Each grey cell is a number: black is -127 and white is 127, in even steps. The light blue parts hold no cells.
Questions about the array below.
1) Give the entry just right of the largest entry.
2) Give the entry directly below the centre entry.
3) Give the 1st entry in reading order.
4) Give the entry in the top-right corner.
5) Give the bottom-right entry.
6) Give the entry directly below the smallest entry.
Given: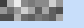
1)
10
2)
-32
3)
-64
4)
22
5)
38
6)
22

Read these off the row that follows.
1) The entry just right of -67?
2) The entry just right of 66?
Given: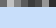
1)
-52
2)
6

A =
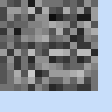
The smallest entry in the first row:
-101
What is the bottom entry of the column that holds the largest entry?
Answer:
-72
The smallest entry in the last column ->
-87
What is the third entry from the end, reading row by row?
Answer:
-72
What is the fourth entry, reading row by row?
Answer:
2
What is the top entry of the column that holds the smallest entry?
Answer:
-13
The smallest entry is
-114
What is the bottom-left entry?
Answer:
-13
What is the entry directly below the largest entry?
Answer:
44
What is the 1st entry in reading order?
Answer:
2
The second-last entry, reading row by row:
-72
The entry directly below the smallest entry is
44
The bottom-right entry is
-13
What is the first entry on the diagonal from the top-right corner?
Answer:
-26
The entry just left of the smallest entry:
16
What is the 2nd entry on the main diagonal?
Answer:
28
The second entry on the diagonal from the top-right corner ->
-72
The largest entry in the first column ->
28
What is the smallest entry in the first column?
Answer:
-72
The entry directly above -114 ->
-42
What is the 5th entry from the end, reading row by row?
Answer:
-42
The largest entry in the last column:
44
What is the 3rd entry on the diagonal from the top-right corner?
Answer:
-101
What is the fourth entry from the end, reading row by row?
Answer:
-42
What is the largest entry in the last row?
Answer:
2
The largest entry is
73
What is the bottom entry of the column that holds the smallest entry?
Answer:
-87
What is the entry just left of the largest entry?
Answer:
-42

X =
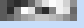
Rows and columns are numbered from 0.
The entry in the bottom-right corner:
-11
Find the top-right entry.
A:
17
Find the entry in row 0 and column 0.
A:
-37
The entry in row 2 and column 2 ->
5
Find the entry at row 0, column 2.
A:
-84
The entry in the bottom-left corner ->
-37

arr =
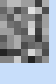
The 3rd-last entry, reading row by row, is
-92
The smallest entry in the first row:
-66
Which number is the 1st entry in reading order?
16
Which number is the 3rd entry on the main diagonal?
44
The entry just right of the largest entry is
58
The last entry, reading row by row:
16
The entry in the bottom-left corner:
3
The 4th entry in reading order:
30
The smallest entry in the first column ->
-92
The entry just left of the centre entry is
-25
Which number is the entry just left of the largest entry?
-13
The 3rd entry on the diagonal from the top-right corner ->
3

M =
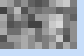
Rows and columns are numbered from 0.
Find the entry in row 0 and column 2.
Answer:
-17
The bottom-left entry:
-17
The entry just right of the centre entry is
15
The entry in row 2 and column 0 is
42
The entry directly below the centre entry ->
-17
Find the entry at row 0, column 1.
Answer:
27
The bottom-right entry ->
-1
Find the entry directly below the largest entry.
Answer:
15
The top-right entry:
-1
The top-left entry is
42
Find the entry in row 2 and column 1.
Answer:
-30
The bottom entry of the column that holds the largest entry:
-17
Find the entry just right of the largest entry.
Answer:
-1
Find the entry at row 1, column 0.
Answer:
-61
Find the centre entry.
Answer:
-61
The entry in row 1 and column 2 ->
58
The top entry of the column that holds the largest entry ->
58
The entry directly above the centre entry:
27
